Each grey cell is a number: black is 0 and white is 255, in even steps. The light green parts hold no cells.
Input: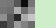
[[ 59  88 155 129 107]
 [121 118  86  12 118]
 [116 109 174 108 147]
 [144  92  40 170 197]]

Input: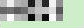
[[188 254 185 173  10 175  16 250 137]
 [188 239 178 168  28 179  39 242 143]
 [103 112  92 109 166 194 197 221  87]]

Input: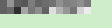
[[ 97 106  47 165 120 142  98 221 179 150 118 211 237]
 [ 98 149  93  87 125 100 109 115 144 127 132 142 122]]

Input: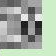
[[111  97 110 143 162 166]
 [110  93 106 143 165 165]
 [173 192 214 146  76 142]
 [100 144 129 231 118 232]
 [208 159 151  31 152  35]
 [196 150 140  48 163  58]
 [176 197 219 146  74 142]]

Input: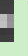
[[ 61  62]
 [ 62  62]
 [ 65  64]
 [188 145]
 [192 148]
 [ 56  58]]

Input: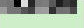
[[156 117 117  84  67 154 157  49 112 114  76]
 [121 115   2 220  39 121 124  89  31  58  45]]

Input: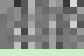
[[117 117 192  81 184 135 100 158  79 124 118 146]
 [141 142  48  88 181 104 114 167 147  56 216  78]
 [143 127 139  89 172 123 107 119 121  90  90 158]
 [114 125 140 106 145 126 119 141 101 130 153 111]
 [118 135 108 110 164 117 119 182 107 106 209  85]
 [120 121 195  71 188 132 101 148  86 120 104 152]
 [120 111 128 122 128 121 125 159 113 121 131 118]]

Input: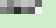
[[128 109  44 114  91 243]
 [189 134 173 195 188 107]]
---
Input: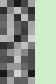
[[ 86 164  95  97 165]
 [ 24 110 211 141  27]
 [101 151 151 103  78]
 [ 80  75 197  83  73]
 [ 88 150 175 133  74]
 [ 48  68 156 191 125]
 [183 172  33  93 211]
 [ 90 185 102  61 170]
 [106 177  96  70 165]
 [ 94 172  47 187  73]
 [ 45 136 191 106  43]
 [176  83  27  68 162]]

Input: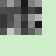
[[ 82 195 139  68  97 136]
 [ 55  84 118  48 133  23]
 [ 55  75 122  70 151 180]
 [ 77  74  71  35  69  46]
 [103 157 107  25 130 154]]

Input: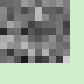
[[110 120  82  26 128  53  70 126  57 203]
 [104  57 115 107 179 106 176 102 114 132]
 [177 147 140 183 140 123 145 131 115 106]
 [167 177 129 146 101  87 110 142  99 129]
 [ 38 106 111  41  86  68  79  79 118  77]
 [121 165 141 116  68  90 102 106 114  66]
 [131  82 122 118 115 184 138 102 115 103]
 [138  93 113  78 105 184  96  97  85 119]
 [101 106 112 154 139 100 144 132 147 124]]

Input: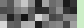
[[216 100  93 175 178  30 104 129 137  73 159]
 [129  34  87  19  95 211 162  70  84 135 134]
 [ 75  82 125 142  90  43  46  97 141  52  37]
 [118  87 157 198 139  30 162 108 122  25  53]]

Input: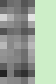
[[147 136 134 113 161]
 [ 34 122  66  48  87]
 [ 94 127 102  83 123]
 [143 135 132 110 155]
 [148 142 128 110 164]
 [184 136 155 135 184]
 [159 137 142 120 167]
 [ 82 107 113  87 100]
 [147 141 128 110 164]
 [211 174 141 132 227]
 [123 133 119 100 146]
 [ 80 108 114  85 100]]

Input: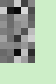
[[115 103 197 158  84]
 [105 117  10 192  43]
 [139 138 129 151 116]
 [162 112  51 170 206]
 [125 117 143  82 187]
 [147 108 139 153 105]
 [130 107 159 157  94]
 [204  23   6 217  76]
 [113 108 203  65 134]]
